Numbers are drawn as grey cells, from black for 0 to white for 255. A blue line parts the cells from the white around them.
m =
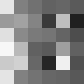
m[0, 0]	230
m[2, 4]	100
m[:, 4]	[102, 191, 100, 159, 240, 100]
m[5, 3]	103
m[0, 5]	90
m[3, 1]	185
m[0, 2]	113
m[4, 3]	37
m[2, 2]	122

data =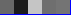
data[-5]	104
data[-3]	197

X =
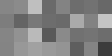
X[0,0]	134
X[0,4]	131
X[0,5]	109
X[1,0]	125
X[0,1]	139
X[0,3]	106
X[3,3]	153
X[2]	[133, 146, 186, 89, 138, 113, 116, 109]
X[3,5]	94

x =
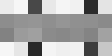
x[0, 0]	235
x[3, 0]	246
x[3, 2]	40
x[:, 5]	[241, 144, 141, 241]
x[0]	[235, 246, 72, 232, 245, 241, 43, 228]
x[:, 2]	[72, 149, 160, 40]
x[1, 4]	149
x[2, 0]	130
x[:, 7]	[228, 138, 162, 199]
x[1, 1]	147

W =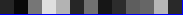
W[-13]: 37
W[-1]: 41
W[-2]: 182
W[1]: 9

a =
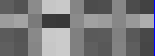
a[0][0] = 94
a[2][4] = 203
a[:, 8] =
[135, 135, 129, 131]
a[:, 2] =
[139, 122, 137, 134]
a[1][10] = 174
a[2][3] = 201
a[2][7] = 91
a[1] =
[156, 164, 122, 58, 56, 139, 161, 156, 135, 153, 174]
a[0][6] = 76
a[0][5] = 133

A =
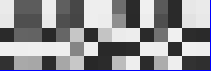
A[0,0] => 234
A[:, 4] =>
[95, 79, 102, 239, 167]
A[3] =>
[239, 238, 239, 238, 239, 133, 237, 41, 41, 43, 239, 238, 42, 239, 238]
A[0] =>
[234, 92, 92, 236, 95, 71, 238, 238, 109, 42, 240, 90, 42, 231, 234]
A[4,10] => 43
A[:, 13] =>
[231, 226, 44, 239, 50]
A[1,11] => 78
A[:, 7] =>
[238, 236, 196, 41, 43]
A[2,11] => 114
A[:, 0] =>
[234, 231, 42, 239, 49]
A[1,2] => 79
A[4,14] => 47
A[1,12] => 42

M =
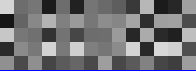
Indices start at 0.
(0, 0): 213
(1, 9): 165
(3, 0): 42
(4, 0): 144
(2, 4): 115
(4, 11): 70
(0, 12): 39
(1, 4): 128
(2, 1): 119
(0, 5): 33
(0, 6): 117
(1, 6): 119
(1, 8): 134
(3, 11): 215
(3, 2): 120
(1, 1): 100
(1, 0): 21
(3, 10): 40
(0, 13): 160
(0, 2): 118
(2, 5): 70
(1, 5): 154
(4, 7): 158

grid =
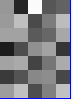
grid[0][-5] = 151
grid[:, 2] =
[251, 74, 90, 144, 67, 136, 77]
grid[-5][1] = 162
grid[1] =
[154, 191, 74, 124, 188]
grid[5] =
[58, 84, 136, 141, 71]
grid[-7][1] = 37
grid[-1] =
[157, 192, 77, 128, 193]

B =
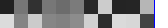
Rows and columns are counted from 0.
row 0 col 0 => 33
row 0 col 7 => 204
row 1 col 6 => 208
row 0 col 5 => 123
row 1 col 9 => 215
